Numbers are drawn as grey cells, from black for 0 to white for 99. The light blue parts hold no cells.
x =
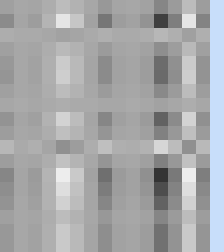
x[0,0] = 62
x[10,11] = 83
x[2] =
[67, 66, 66, 65, 63, 64, 66, 68, 66, 66, 67, 71, 68, 62, 68]
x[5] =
[58, 65, 63, 68, 80, 72, 64, 54, 63, 64, 61, 41, 55, 80, 57]
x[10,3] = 64
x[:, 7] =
[59, 46, 68, 60, 54, 54, 60, 65, 52, 58, 74, 58, 43, 48, 52, 59, 55, 55]
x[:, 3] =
[67, 70, 65, 67, 68, 68, 67, 66, 69, 67, 64, 67, 70, 69, 69, 67, 68, 68]
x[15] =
[62, 65, 64, 67, 73, 69, 65, 59, 64, 65, 63, 52, 60, 73, 61]
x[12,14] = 49
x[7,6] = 66
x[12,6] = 63
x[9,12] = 59
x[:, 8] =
[64, 61, 66, 64, 63, 63, 64, 65, 62, 64, 68, 64, 60, 61, 62, 64, 63, 63]
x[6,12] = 60
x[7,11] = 63
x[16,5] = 72
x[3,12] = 61
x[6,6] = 65
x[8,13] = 82
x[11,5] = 70
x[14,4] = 81
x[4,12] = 56
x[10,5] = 61
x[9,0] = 61
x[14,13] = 81
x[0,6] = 65
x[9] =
[61, 65, 64, 67, 74, 70, 65, 58, 64, 65, 62, 50, 59, 74, 60]
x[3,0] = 62
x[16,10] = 61
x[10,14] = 72

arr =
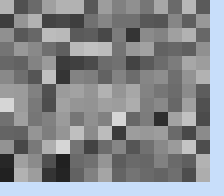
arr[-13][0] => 70
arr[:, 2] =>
[41, 69, 40, 53, 51, 33, 50, 47, 46, 58, 47, 54, 61]
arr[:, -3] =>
[41, 52, 62, 40, 48, 43, 42, 40, 63, 41, 60, 41, 43]
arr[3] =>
[45, 59, 53, 43, 37, 72, 75, 73, 45, 59, 63, 38, 40, 37, 56]
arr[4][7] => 42
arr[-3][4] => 83
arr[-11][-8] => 28
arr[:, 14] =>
[35, 59, 40, 56, 61, 69, 36, 31, 29, 54, 30, 69, 67]
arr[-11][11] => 51
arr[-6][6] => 57
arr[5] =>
[53, 43, 33, 74, 20, 51, 49, 38, 51, 42, 52, 55, 43, 57, 69]
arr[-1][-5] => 41
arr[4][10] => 35
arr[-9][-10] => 25
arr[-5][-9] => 56
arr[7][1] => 60
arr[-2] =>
[15, 62, 54, 31, 13, 41, 44, 58, 36, 41, 40, 50, 41, 37, 69]
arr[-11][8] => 48
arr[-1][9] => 45
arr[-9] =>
[40, 38, 51, 60, 23, 25, 29, 42, 44, 26, 35, 42, 48, 65, 61]
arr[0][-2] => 71
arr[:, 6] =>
[34, 44, 36, 75, 29, 49, 58, 57, 56, 54, 26, 44, 50]
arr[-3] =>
[57, 28, 47, 68, 83, 45, 26, 42, 52, 33, 44, 53, 60, 76, 30]
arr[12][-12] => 20
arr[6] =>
[61, 60, 50, 31, 60, 63, 58, 69, 58, 65, 51, 46, 42, 54, 36]
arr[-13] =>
[70, 31, 41, 62, 69, 69, 34, 61, 50, 56, 46, 65, 41, 71, 35]

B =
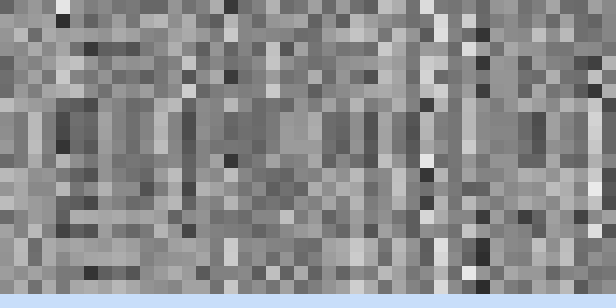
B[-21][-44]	39
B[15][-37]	64
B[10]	[59, 47, 73, 50, 20, 41, 34, 60, 52, 42, 54, 73, 52, 34, 51, 45, 46, 45, 38, 48, 60, 60, 60, 44, 36, 57, 35, 63, 45, 34, 64, 55, 46, 79, 55, 49, 51, 45, 33, 56, 53, 45, 77, 40]
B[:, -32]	[58, 55, 62, 68, 50, 58, 53, 72, 51, 51, 52, 53, 73, 65, 71, 39, 58, 62, 57, 67, 52]
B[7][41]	60
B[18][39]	60
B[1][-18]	61
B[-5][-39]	37
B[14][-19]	70
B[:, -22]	[62, 38, 43, 45, 43, 67, 37, 48, 66, 67, 60, 65, 50, 67, 50, 59, 63, 42, 49, 38, 49]
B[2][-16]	73
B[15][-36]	66
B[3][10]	47
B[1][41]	43
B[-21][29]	44
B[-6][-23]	48
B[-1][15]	44
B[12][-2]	78
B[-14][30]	25
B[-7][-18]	48
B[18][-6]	68
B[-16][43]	46
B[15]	[41, 51, 60, 57, 37, 67, 66, 64, 66, 61, 64, 61, 39, 54, 57, 43, 46, 42, 52, 52, 74, 48, 59, 39, 48, 61, 50, 56, 45, 36, 83, 66, 52, 52, 23, 61, 46, 24, 39, 62, 53, 26, 53, 62]
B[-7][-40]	39
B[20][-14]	44
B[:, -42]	[59, 60, 42, 66, 51, 63, 49, 60, 72, 72, 73, 66, 56, 53, 60, 60, 72, 42, 43, 63, 44]
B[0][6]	49
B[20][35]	62
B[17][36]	53
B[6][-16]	62
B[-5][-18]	33
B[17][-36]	65
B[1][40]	62
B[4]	[38, 56, 51, 60, 71, 75, 58, 46, 59, 56, 58, 45, 50, 76, 44, 52, 44, 47, 53, 76, 56, 48, 43, 46, 55, 57, 59, 65, 60, 47, 79, 75, 49, 54, 21, 59, 57, 35, 60, 51, 49, 32, 25, 70]
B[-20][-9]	49
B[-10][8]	44

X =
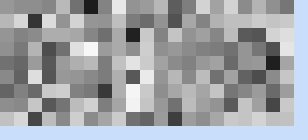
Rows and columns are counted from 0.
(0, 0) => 59
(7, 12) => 44
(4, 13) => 50
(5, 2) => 86
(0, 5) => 44
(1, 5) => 82
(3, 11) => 56
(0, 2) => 55
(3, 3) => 30
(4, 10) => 79
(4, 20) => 64
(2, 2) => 54
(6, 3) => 78
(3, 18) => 46
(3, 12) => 59
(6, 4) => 80
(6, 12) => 65
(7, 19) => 27
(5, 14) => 73
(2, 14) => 62
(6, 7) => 22
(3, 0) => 56
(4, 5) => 68
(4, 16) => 41
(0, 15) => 63
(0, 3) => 52
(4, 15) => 63
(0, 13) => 49
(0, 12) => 36
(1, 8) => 74
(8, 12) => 24
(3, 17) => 58
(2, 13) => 57
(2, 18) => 33
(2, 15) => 52
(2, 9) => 13

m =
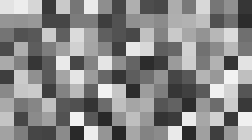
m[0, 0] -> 88
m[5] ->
[24, 79, 56, 34, 64, 89, 60, 40, 21, 36, 43, 57, 27, 34, 70, 59, 94, 74]
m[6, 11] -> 49
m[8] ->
[76, 27, 54, 62, 32, 93, 34, 16, 57, 74, 59, 20, 23, 91, 65, 81, 22, 93]
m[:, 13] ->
[47, 69, 65, 81, 80, 34, 25, 17, 91, 16]
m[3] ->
[29, 68, 36, 49, 62, 81, 64, 52, 25, 90, 84, 37, 40, 81, 44, 54, 72, 46]
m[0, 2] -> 83
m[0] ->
[88, 92, 83, 22, 78, 46, 91, 55, 27, 68, 30, 28, 67, 47, 84, 46, 56, 21]
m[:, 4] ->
[78, 27, 37, 62, 91, 64, 51, 34, 32, 54]
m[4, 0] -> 66
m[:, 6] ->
[91, 48, 65, 64, 51, 60, 38, 20, 34, 92]
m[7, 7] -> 42
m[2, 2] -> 34
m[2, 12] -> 78
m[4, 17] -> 88
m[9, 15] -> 24
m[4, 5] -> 27
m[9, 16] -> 59
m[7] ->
[66, 46, 52, 75, 34, 31, 20, 42, 74, 64, 68, 33, 38, 17, 59, 42, 79, 22]
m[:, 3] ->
[22, 27, 79, 49, 35, 34, 24, 75, 62, 26]
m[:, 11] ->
[28, 54, 51, 37, 23, 57, 49, 33, 20, 54]
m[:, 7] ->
[55, 24, 37, 52, 89, 40, 94, 42, 16, 58]

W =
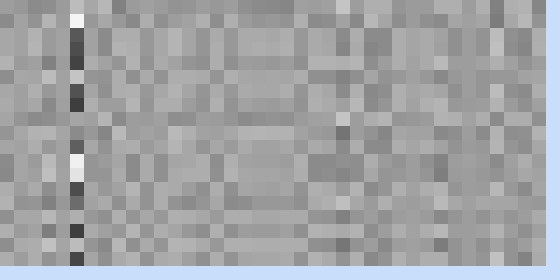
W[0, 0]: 61
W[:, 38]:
[52, 57, 67, 68, 61, 64, 67, 62, 56, 69, 65, 61, 63, 64, 59, 66, 62, 67, 66]
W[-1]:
[67, 61, 67, 57, 62, 27, 64, 56, 66, 69, 57, 66, 67, 62, 56, 67, 57, 64, 65, 65, 66, 57, 69, 66, 57, 68, 53, 57, 68, 63, 67, 67, 57, 61, 58, 75, 57, 51, 66]
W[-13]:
[65, 62, 68, 59, 63, 32, 64, 56, 67, 68, 59, 65, 69, 64, 58, 66, 59, 66, 65, 65, 67, 58, 67, 65, 54, 68, 53, 55, 68, 64, 66, 64, 56, 61, 58, 73, 56, 54, 67]
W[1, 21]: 68
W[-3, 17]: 61
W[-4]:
[56, 65, 65, 71, 63, 68, 59, 56, 68, 58, 65, 59, 68, 67, 65, 60, 67, 67, 65, 65, 66, 66, 58, 57, 50, 58, 61, 56, 61, 62, 60, 53, 58, 61, 57, 62, 58, 61, 66]
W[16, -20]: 60
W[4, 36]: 62
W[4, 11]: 66
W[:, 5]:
[73, 95, 34, 30, 26, 76, 32, 24, 64, 54, 37, 93, 88, 30, 42, 68, 24, 73, 27]
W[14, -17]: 66
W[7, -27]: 67
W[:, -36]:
[55, 70, 60, 60, 50, 73, 59, 53, 55, 70, 59, 72, 74, 55, 50, 71, 49, 75, 57]
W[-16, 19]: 66
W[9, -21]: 70
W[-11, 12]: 55
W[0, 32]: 68
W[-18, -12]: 64
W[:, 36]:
[68, 65, 56, 55, 62, 59, 56, 60, 67, 55, 58, 62, 61, 59, 64, 58, 61, 57, 57]
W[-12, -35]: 62
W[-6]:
[67, 61, 66, 55, 62, 30, 65, 59, 63, 70, 57, 67, 66, 61, 56, 67, 56, 64, 63, 62, 64, 57, 68, 66, 60, 69, 54, 58, 68, 63, 67, 69, 58, 61, 60, 71, 59, 54, 64]
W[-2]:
[55, 66, 67, 75, 64, 73, 58, 53, 71, 56, 66, 58, 70, 69, 66, 59, 68, 68, 67, 67, 67, 67, 56, 55, 46, 57, 61, 53, 61, 62, 60, 48, 57, 61, 56, 63, 57, 61, 67]
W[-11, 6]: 62
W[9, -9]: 63
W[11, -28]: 56
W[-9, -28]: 64
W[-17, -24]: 66
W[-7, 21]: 67
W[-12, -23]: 57
